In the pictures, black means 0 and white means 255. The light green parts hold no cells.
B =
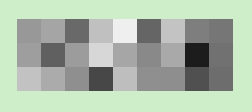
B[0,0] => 152
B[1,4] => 166
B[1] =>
[158, 96, 156, 215, 166, 137, 169, 28, 113]
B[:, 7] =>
[126, 28, 80]
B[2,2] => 143
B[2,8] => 109
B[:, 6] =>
[195, 169, 142]

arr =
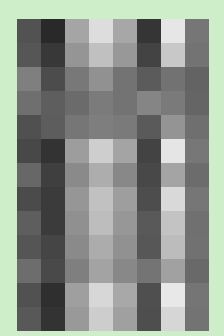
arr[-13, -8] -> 82
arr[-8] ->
[72, 51, 157, 206, 164, 67, 229, 119]
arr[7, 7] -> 118
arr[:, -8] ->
[82, 86, 127, 111, 80, 72, 103, 75, 94, 85, 109, 81, 88]
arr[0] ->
[82, 41, 165, 221, 167, 53, 230, 118]
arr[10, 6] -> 161
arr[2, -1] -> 99
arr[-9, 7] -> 111
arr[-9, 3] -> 126
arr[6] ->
[103, 63, 138, 173, 136, 72, 164, 108]
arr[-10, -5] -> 123
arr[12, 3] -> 205
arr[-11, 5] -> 91
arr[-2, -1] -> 117
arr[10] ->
[109, 73, 127, 163, 136, 116, 161, 105]
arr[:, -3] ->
[53, 67, 91, 133, 90, 67, 72, 77, 89, 87, 116, 79, 78]
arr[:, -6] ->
[165, 149, 120, 107, 118, 157, 138, 150, 144, 138, 127, 159, 153]
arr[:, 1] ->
[41, 56, 76, 94, 93, 51, 63, 59, 59, 69, 73, 47, 51]
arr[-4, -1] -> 113
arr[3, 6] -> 122
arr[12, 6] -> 214
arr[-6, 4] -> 158
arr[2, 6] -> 114

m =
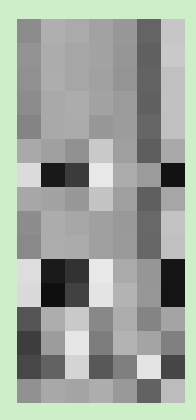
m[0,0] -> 140
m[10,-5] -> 50
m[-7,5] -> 103
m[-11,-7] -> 169
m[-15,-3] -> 150
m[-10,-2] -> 155
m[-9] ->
[167, 163, 152, 196, 159, 95, 166]
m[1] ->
[147, 172, 166, 163, 150, 96, 201]
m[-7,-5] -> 171
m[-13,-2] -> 97
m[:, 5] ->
[100, 96, 99, 97, 102, 94, 155, 95, 104, 103, 150, 151, 132, 164, 228, 98]
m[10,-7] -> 221
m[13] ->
[61, 156, 230, 125, 179, 164, 128]
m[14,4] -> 127
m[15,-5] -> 164
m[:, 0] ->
[140, 147, 144, 140, 132, 169, 219, 167, 141, 137, 221, 218, 85, 61, 71, 145]
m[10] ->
[221, 26, 50, 232, 170, 150, 21]
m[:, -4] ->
[162, 163, 161, 163, 152, 201, 232, 196, 160, 159, 232, 228, 136, 125, 88, 173]
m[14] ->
[71, 98, 212, 88, 127, 228, 70]
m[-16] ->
[140, 175, 170, 162, 152, 100, 198]
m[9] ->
[137, 173, 171, 159, 154, 103, 192]
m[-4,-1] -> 164
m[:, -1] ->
[198, 201, 192, 193, 192, 169, 18, 166, 195, 192, 21, 20, 164, 128, 70, 188]
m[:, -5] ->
[170, 166, 166, 172, 171, 145, 59, 152, 167, 171, 50, 65, 201, 230, 212, 164]
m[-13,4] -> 155

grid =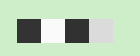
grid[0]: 51
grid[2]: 49
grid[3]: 219
